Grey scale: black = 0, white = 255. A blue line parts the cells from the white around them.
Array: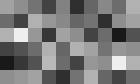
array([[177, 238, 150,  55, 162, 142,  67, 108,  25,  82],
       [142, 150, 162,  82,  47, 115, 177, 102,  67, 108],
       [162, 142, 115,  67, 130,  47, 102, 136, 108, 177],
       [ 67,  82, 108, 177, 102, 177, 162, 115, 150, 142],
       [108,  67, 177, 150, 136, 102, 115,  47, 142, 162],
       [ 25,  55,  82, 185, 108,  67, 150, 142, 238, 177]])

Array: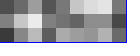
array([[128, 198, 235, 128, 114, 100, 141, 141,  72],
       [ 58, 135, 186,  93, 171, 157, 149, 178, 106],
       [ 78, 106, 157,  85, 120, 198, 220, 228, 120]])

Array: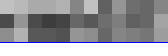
array([[193, 185, 170, 170, 178, 133, 193,  96, 149, 110, 103, 133],
       [141, 178,  88,  88,  82, 149, 141, 103, 133, 126, 118, 157],
       [ 75, 149,  75,  61,  68, 103,  88, 110, 126,  96, 103, 164]])

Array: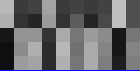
array([[ 15, 156, 163,  43, 176, 118, 170, 125,  30, 125],
       [ 23, 148, 148,  51, 170, 118, 156, 140,  23, 118],
       [ 15, 140, 176,  43, 184, 112, 170, 132,  23, 132],
       [184,  59,  66, 163,  59,  66,  59,  66, 191,  79],
       [176,  51,  37, 156,  51,  93,  37,  73, 191,  79]])

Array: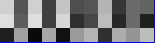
array([[ 31, 160,  10, 167,  17, 154, 180,  47, 173, 148, 188],
       [222,  93, 222,  63, 214,  47,  71, 188,  39, 106,  31],
       [208,  85, 208,  63, 195,  78,  85, 180,  55, 106,  99]])

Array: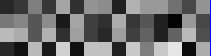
array([[186, 172,  86, 178,  48, 159,  63,  40, 159,  63,  98,  32,  98,
        186,  78],
       [120, 134,  86, 140,  25, 165,  63,  48, 172,  55,  86,  32,   4,
        153,  71],
       [ 40,  55, 126,  55, 165,  48, 147, 140,  32, 178, 153, 153, 113,
         71, 147],
       [ 40,  17, 186,  25, 208,  17, 193, 193,  32, 201, 126, 201, 230,
         11, 172]])

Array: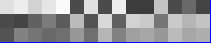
array([[224, 237, 210, 230, 251,  75, 224,  75, 237,  60,  60, 195,  75,
        105,  68],
       [ 83, 130, 117, 105, 111, 152, 111, 181, 130, 160, 167, 152, 187,
        167, 174],
       [ 75,  68,  97, 123,  91, 187,  83, 217,  97, 210, 202, 117, 202,
        181, 195]])

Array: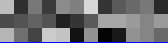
array([[181, 112,  67, 203, 196,  18, 146,   4,  25, 146, 133, 105],
       [ 75,  83,  98,  83,  33,  53,  90, 167, 167, 154, 133, 154],
       [189,  47, 120,  59, 140, 127, 216,  53,  90, 105, 120,  41]])

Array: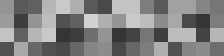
array([[ 81, 168, 103,  81,  73, 103, 133, 140,  73, 103, 125, 175,  81,
        133, 140, 110],
       [195,  96, 182, 201,  53,  61, 110, 148,  53,  67, 118,  61, 189,
        189,  67, 182],
       [148,  89,  96, 182, 201, 175,  89,  73, 195, 195, 125,  89, 161,
        161, 133, 118],
       [155,  61, 148, 189,  81,  96, 209, 175, 148, 201, 189, 140, 168,
         73,  53, 125]])
